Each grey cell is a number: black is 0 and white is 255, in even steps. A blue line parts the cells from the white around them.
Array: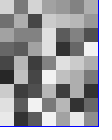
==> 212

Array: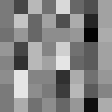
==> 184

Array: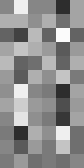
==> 134

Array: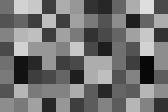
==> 200

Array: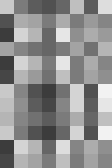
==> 92

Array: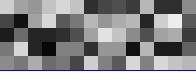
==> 150

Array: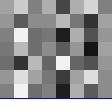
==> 128

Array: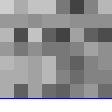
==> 195
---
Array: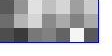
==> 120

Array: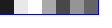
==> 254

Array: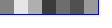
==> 175

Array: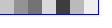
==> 115

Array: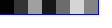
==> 160

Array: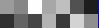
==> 69
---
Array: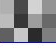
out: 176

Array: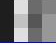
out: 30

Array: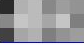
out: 43

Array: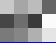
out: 200

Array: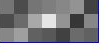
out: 117

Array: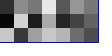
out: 47

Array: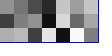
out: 146

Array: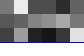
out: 120
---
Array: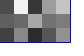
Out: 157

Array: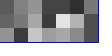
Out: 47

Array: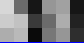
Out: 161

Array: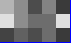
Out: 131

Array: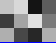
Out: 20

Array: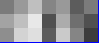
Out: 92

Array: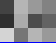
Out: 153
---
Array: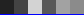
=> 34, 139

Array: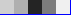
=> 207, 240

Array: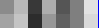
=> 139, 217

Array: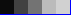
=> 11, 209

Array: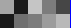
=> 166, 185

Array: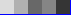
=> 220, 53

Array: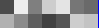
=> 75, 195

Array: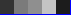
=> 51, 28

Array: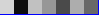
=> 213, 104
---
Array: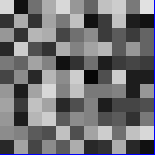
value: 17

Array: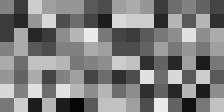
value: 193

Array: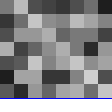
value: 197

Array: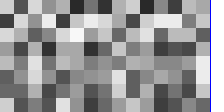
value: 104

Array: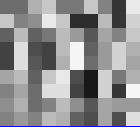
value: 222
